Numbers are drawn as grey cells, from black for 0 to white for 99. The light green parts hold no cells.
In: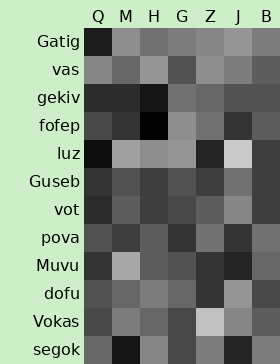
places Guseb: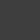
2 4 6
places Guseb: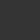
0

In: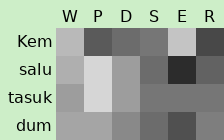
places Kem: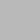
0
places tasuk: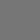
3 4 5
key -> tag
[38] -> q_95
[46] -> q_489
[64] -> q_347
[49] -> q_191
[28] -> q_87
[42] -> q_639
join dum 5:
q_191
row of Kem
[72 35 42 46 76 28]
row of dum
[64 64 53 42 31 49]
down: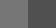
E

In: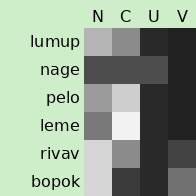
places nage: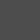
0 1 2
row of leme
[47 94 16 13]

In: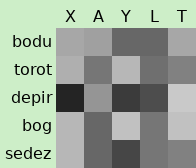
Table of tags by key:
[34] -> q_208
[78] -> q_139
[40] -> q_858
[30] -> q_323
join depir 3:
q_323
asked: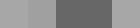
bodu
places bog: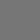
3
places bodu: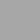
0 4
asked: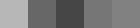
sedez
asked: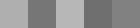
torot

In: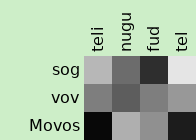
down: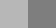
teli
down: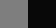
teli
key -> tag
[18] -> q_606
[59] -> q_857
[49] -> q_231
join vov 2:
q_231
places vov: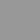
3

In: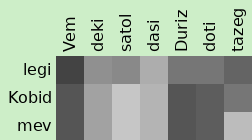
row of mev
[33 63 77 70 33 36 73]
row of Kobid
[33 63 77 70 33 36 46]
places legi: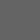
6
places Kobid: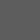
5

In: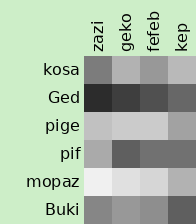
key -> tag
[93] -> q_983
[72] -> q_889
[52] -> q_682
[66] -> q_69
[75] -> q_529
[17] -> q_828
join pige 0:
q_529
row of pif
[66 37 44 44]
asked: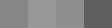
Buki
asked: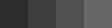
Ged
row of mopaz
[93 87 83 69]

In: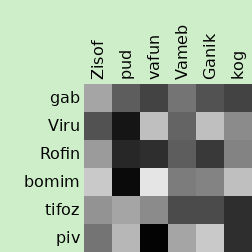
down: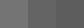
Vameb
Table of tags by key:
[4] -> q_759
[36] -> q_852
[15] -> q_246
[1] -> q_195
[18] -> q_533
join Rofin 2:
q_533
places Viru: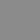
5

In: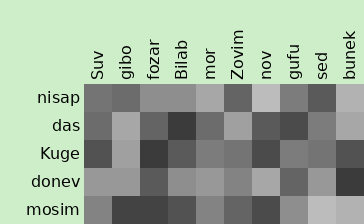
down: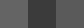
fozar
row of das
[42 65 39 23 42 62 35 29 48 65]
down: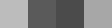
nov
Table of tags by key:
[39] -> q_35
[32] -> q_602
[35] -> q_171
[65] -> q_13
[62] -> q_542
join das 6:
q_171
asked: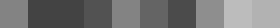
mosim
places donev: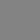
5
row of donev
[59 59 35 55 59 51 65 39 59 23]

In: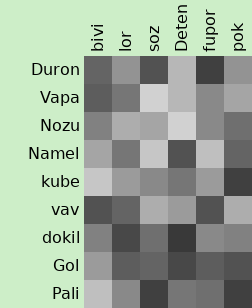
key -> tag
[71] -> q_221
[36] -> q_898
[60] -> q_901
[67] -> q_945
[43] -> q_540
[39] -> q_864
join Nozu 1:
q_945
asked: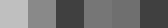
Pali
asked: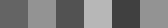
Duron

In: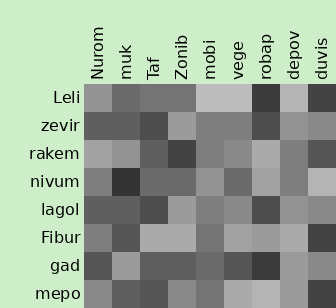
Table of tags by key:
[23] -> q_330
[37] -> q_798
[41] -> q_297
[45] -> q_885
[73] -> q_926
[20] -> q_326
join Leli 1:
q_297
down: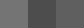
Taf
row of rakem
[63 57 37 26 49 53 66 49 33]
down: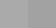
robap
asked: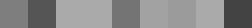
Fibur

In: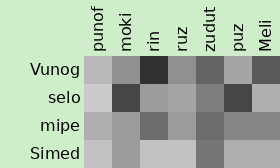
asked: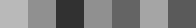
Vunog
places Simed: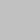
0 2 3
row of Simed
[75 60 75 75 46 68 68]
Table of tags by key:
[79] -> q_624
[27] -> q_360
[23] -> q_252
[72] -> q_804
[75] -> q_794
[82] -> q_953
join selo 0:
q_624
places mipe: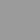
1 3
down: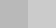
punof

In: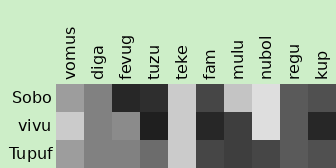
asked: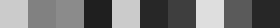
vivu
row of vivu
[79 50 54 12 79 15 24 86 35 15]
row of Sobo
[61 50 15 18 79 27 76 86 35 31]
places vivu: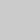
0 4
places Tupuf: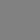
1 2

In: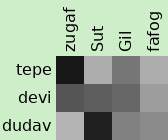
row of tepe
[ 9 67 46 67]
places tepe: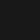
0
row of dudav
[70 12 50 54]
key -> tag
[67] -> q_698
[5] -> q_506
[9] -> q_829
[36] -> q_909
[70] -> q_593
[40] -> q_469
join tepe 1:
q_698
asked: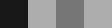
tepe

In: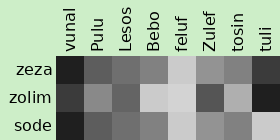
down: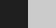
tuli
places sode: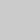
4 7
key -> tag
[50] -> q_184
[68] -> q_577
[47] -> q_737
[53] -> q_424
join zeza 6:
q_184

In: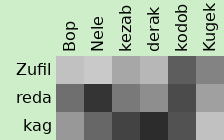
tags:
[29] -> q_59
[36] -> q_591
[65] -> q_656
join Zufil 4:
q_591
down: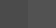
kodob
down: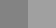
Kugek

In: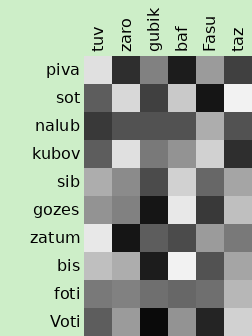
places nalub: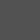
1 2 3 5
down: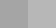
taz
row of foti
[47 50 43 40 43 71]

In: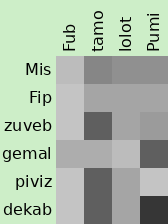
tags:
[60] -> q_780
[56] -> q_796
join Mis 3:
q_796
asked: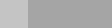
Fip
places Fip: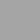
1 2 3
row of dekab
[76 37 64 21]
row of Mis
[73 52 56 56]
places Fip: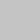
0
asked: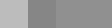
Mis

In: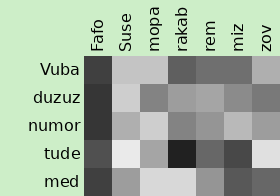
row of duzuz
[21 80 51 61 64 54 47]
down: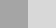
mopa
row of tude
[31 91 64 13 40 28 87]
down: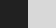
rakab
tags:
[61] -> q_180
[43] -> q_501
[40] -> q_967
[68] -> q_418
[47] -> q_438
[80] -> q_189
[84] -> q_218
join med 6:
q_967
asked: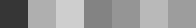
numor
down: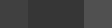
Fafo

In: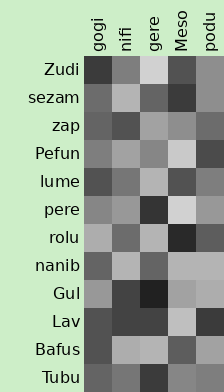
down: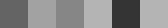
gere
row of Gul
[59 26 13 63 67]
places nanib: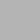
1 3 4
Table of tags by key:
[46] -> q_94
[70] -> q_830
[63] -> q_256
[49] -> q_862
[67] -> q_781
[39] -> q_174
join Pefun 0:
q_862
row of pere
[52 59 20 81 59]

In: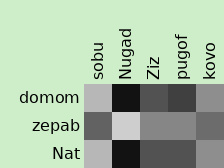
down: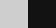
Nugad
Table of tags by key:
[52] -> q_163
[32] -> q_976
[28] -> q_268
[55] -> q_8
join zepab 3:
q_163
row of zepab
[38 80 52 52 42]
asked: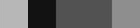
Nat

